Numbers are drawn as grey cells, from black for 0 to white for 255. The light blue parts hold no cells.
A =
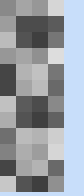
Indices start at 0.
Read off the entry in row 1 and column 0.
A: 157
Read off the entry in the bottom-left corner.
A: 199
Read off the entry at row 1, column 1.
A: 76
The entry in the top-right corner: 214
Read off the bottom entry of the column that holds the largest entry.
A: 144
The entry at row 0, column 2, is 151
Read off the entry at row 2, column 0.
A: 187
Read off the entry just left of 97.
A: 63
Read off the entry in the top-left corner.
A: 137

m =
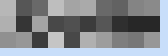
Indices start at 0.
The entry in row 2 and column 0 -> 144
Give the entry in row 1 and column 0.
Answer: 176
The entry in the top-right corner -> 138
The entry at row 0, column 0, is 183
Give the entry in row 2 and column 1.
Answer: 151
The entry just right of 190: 164
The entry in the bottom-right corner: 151
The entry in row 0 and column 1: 86
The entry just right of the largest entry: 72

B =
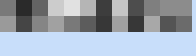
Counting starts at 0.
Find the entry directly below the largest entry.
121
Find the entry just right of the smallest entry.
100
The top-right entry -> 140
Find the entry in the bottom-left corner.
154
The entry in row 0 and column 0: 121
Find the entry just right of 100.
204
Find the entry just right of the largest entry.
181

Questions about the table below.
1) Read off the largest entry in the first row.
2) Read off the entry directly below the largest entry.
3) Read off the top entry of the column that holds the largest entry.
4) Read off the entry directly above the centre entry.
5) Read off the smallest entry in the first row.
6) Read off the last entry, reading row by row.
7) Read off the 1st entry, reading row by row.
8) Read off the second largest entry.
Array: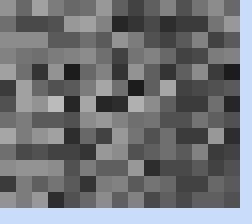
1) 160
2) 89
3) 124
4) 111
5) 67
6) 81
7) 146
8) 175

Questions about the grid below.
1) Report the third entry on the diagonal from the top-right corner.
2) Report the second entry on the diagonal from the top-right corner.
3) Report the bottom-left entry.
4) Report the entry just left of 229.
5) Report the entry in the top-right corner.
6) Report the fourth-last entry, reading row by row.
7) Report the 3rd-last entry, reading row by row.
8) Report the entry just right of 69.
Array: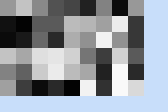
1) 242
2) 235
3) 160
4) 223
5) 152
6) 242
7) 49
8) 33

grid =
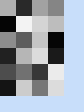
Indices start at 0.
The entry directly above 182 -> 93
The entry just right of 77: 113
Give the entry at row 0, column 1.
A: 41
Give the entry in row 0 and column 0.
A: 176
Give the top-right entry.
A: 133
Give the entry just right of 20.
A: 204
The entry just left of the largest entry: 5

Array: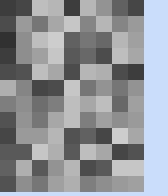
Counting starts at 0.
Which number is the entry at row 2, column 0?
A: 49
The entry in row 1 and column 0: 76
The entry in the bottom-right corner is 160
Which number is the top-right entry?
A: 69
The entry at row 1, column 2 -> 118
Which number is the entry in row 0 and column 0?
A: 61
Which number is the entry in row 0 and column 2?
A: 190
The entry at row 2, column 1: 141
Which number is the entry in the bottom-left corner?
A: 82
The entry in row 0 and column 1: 69
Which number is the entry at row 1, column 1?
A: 154

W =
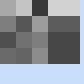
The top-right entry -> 210
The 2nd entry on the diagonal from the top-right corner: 92
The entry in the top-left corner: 168
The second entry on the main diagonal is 86
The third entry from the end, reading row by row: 140
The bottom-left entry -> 106

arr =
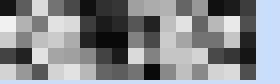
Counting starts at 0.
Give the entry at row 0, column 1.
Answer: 93
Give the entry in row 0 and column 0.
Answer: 21
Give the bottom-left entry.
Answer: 211
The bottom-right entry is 79
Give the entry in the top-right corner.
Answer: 61
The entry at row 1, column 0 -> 240
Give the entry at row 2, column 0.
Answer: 203
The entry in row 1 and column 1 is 178
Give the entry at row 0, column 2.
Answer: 218
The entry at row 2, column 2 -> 191

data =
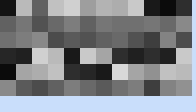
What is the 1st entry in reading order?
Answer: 19
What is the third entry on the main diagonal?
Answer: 137
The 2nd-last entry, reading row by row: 131
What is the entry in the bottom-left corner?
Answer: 137
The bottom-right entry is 145
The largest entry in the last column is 201
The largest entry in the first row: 208
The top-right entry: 46
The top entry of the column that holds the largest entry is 173
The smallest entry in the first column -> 11
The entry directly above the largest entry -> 46
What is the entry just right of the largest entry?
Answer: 165
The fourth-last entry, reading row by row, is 125
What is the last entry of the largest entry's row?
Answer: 186
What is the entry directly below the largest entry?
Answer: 112
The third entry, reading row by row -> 97
